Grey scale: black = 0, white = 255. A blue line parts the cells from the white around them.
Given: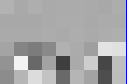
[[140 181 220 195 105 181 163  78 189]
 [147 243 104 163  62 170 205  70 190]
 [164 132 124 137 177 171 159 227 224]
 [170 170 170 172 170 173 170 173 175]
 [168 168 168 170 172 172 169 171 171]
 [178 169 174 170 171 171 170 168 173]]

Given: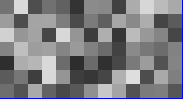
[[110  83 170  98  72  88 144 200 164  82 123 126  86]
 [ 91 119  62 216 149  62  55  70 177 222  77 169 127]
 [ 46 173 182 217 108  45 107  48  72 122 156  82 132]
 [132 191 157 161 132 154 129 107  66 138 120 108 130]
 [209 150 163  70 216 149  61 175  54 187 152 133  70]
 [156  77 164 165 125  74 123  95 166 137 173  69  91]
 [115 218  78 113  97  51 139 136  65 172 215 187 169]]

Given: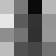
[[189  81  70 115]
 [142 116  48 151]
 [230  91  51 149]
 [193 120  10 183]]

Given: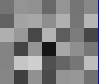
[[134  63 145  75 148 151 113]
 [132 197 207  80 101 119 190]
 [132  68 149  21 167 143 119]
 [175 153  71 180  93 124  70]
 [ 98 163 167 142 176 118 182]
 [116 148 144 104 149 117 136]]

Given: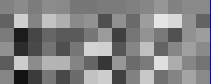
[[133  19  59 119  72 108 194 205  65 130 199 111 132 164 137]
 [ 92 205 140 180 179 132 101  54 151 107 122 223 173 134 115]
 [145  44  73 116  79 119 212 208  86 134 192 100 134 159 138]
 [123  27  70 102  89  90 119 155  64 118 147 121  81 145 157]
 [ 98 207 132 195 175 138 146  79 144 106 157 229 216 145  99]
 [130 139 124 140 137 119 119 123 123 128 134 150 130 137 137]]

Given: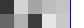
[[104 177  60 229 200]
 [ 53 211 165 188 195]]
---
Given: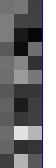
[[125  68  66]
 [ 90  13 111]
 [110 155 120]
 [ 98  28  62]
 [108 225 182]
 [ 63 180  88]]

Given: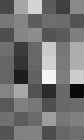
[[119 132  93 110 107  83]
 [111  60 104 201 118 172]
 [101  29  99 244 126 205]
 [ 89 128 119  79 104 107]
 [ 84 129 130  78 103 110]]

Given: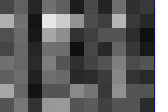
[[175 113  21 229 204 148  77  63 181  57  40]
 [ 70 104  37 112 108  15  70  41 102  55  25]
 [ 94 109  33 111 105  41  44  60 135  52  42]
 [ 84 118  50 151 152  84  92  65  84  84  43]]

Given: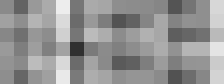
[[161 142 180 165 218 107 153 125  83  98 133 168 131 145 143 210]
 [154 126 158 128 163  48 122 139 128 141 155 172 146 181 181 228]
 [142 102 147 160 233 122 173 165 143 149 149 139  82 109 135 211]]

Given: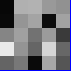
[[  9 149 164  12 162]
 [233 148 101 214 103]]

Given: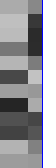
[[191 191  56]
 [119 119  44]
 [ 72  72 194]
 [ 37  37 171]
 [ 66  66  85]
 [156 156 153]]

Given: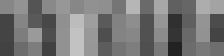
[[ 68 133  89  72 144 188 158  90 130 142  81 150  48  95 148  76]
 [ 66 108 125  65 146 194 151  92 116 126  79 120  34 108 121 110]]
